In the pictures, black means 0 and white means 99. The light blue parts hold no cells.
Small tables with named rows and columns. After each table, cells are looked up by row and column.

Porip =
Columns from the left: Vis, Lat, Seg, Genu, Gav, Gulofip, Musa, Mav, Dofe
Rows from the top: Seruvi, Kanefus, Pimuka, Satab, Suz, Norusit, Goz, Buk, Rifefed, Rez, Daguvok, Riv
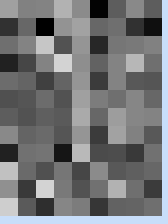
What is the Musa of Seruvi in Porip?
36
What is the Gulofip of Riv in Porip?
21
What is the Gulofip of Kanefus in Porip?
40
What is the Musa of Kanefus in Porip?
43
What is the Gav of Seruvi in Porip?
54
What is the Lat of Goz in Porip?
32
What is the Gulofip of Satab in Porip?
38
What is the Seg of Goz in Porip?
37
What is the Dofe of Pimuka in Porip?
50
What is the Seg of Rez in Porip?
31
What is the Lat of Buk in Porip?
39
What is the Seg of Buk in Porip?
41
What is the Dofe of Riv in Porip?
43
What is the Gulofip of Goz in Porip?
40
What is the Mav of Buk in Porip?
50
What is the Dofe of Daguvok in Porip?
23
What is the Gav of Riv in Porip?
48
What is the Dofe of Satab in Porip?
43
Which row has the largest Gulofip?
Rez

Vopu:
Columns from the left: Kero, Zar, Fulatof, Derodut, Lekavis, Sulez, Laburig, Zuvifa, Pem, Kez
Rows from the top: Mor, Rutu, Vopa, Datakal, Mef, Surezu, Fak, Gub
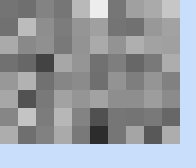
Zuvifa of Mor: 62
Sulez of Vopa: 66
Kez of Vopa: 62
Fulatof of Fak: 48
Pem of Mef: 58
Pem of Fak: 47
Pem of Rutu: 59
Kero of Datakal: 44
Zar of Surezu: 32
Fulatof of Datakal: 26
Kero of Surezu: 65
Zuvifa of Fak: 45
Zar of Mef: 69
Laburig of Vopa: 57
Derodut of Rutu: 48
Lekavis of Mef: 54
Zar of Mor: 43
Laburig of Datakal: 49
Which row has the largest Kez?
Mor

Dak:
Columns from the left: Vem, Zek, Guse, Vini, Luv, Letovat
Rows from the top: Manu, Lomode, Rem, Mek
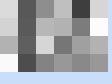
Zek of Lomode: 35
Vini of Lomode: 69
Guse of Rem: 83
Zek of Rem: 37
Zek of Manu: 34
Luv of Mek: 53
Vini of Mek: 59
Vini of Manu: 74
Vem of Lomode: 82
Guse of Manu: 55
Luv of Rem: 62
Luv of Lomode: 48
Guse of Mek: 51
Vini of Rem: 46

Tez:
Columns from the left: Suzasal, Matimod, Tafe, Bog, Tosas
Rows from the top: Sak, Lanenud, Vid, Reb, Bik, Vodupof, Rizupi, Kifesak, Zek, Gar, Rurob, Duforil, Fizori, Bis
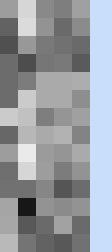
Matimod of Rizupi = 75
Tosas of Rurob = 42
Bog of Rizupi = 58
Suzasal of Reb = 42
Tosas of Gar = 57
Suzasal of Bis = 72
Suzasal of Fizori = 65
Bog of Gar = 48
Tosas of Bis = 44
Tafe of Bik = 66
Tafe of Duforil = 57
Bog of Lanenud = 41
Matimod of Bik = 48
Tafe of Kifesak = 66
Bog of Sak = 49
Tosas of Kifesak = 51
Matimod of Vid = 59

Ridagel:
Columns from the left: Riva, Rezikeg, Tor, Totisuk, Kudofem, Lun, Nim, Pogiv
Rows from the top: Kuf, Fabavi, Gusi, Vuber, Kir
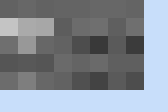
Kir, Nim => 35
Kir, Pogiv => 30
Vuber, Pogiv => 37
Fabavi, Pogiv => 43
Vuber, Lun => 41
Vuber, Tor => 33
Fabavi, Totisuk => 36
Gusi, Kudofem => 30
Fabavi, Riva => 76
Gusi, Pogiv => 23
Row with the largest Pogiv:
Fabavi

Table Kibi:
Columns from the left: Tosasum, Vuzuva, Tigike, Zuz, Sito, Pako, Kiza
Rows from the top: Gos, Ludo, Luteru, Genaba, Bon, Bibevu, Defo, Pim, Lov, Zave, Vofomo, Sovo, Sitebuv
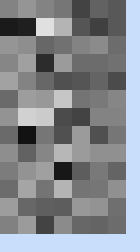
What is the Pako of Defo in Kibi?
51
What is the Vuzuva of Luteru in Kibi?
55
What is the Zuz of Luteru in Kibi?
44
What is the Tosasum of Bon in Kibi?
63
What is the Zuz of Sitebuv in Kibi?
54
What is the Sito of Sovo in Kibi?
59
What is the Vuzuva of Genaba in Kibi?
62
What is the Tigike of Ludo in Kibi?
87
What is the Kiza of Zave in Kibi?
39
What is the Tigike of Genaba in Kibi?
17
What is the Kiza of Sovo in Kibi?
43
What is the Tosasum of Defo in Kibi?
57
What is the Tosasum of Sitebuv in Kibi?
50
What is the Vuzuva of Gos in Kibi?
58
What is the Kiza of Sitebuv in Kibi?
42

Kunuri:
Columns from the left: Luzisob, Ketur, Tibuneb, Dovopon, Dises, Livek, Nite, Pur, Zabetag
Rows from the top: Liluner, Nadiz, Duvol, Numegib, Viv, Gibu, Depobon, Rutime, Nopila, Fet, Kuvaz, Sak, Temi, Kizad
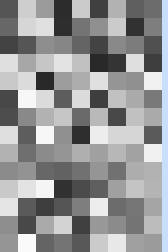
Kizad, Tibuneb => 39
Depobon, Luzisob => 30
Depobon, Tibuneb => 69
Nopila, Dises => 68
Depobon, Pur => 75
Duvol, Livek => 26
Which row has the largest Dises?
Gibu

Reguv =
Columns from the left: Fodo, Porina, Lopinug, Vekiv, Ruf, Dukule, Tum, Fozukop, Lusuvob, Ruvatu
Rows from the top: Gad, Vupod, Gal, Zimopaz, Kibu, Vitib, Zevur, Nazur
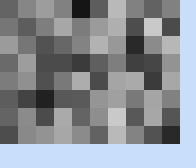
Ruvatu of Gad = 50
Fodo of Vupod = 46
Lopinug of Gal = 32
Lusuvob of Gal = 54
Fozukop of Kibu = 66
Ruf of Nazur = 54

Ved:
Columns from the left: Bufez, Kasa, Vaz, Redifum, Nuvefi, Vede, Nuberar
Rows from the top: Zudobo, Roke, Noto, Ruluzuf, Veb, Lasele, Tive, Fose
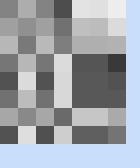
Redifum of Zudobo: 30
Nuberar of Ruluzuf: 22
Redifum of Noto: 49
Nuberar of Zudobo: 92
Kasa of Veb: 85
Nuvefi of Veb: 34
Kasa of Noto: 47
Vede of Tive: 77
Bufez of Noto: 71
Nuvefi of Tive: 77
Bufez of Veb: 32

